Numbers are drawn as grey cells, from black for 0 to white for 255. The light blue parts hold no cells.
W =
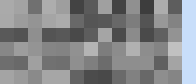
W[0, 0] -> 170
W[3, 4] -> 131
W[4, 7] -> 108
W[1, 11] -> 152
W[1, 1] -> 156
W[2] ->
[89, 83, 143, 84, 88, 73, 93, 165, 75, 139, 74, 96, 147]
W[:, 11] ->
[173, 152, 96, 132, 96, 142]
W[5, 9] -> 129
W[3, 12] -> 193
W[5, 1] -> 154
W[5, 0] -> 164
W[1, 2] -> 148
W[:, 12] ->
[93, 131, 147, 193, 164, 133]
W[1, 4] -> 171
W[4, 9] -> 142
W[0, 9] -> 144
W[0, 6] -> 90
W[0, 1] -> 163
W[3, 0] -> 135
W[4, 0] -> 110

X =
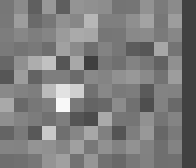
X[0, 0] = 119
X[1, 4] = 145
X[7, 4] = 248
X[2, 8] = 119
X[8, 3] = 113
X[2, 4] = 155
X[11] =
[110, 112, 119, 148, 160, 114, 150, 113, 104, 120, 129, 111, 112, 65]
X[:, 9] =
[117, 143, 137, 92, 131, 152, 125, 112, 117, 126, 146, 120]
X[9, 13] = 65
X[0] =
[119, 139, 95, 152, 94, 148, 144, 141, 116, 117, 146, 123, 139, 65]
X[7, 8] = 140
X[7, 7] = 104
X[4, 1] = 144
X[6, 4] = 226
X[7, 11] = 130
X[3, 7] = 131
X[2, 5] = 170
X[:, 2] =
[95, 106, 126, 121, 173, 99, 126, 119, 124, 88, 148, 119]
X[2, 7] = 118
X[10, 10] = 130
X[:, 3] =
[152, 119, 133, 110, 193, 126, 187, 127, 113, 201, 145, 148]
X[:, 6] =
[144, 183, 167, 111, 63, 137, 113, 100, 76, 167, 120, 150]
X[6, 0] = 137
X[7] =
[169, 105, 119, 127, 248, 121, 100, 104, 140, 112, 78, 130, 105, 65]
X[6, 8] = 122
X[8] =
[143, 132, 124, 113, 126, 85, 76, 170, 118, 117, 145, 117, 132, 65]
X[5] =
[86, 157, 99, 126, 126, 107, 137, 132, 145, 152, 138, 115, 157, 65]
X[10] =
[132, 131, 148, 145, 133, 160, 120, 145, 130, 146, 130, 111, 131, 65]

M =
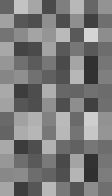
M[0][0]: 100
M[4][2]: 91
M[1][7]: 111
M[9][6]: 199
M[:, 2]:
[166, 78, 164, 74, 91, 113, 77, 78, 177, 182, 78, 89, 109, 86]
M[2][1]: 139
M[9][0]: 100
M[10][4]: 107
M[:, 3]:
[74, 143, 149, 163, 119, 96, 175, 144, 130, 120, 178, 122, 99, 184]
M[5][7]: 127
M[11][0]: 151
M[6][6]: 113
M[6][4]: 103
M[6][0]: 169
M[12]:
[136, 139, 109, 99, 79, 181, 48, 125]
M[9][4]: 184
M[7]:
[162, 86, 78, 144, 78, 142, 64, 111]
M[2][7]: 141
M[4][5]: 165
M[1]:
[161, 87, 78, 143, 77, 143, 64, 111]
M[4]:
[150, 112, 91, 119, 74, 165, 49, 118]
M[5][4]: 81
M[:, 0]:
[100, 161, 116, 168, 150, 134, 169, 162, 105, 100, 169, 151, 136, 166]
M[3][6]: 89
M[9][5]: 116
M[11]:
[151, 110, 89, 122, 73, 164, 50, 117]
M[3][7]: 109

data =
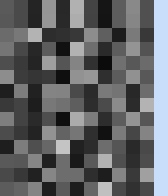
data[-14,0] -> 90
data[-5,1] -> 56
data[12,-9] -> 33
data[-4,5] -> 33
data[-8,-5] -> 43
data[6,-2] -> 40
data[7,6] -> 45
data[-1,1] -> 100
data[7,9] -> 43
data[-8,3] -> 132
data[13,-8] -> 30
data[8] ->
[126, 67, 42, 78, 15, 171, 125, 45, 93, 148, 86]
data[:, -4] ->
[21, 20, 95, 42, 11, 47, 122, 75, 45, 17, 109, 178, 29, 192]
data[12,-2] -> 57
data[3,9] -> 148
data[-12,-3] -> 28
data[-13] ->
[88, 74, 35, 150, 41, 173, 67, 20, 93, 134, 80]
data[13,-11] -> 92
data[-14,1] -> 74
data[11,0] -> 89
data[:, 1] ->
[74, 74, 120, 72, 58, 60, 125, 67, 67, 56, 125, 87, 56, 100]
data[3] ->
[117, 72, 39, 92, 17, 178, 110, 42, 93, 148, 83]
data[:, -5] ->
[68, 67, 141, 110, 49, 151, 43, 45, 125, 47, 44, 89, 46, 102]
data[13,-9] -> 132
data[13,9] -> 49
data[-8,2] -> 33
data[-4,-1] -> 73
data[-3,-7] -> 109
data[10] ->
[30, 125, 79, 103, 196, 33, 44, 109, 85, 41, 73]
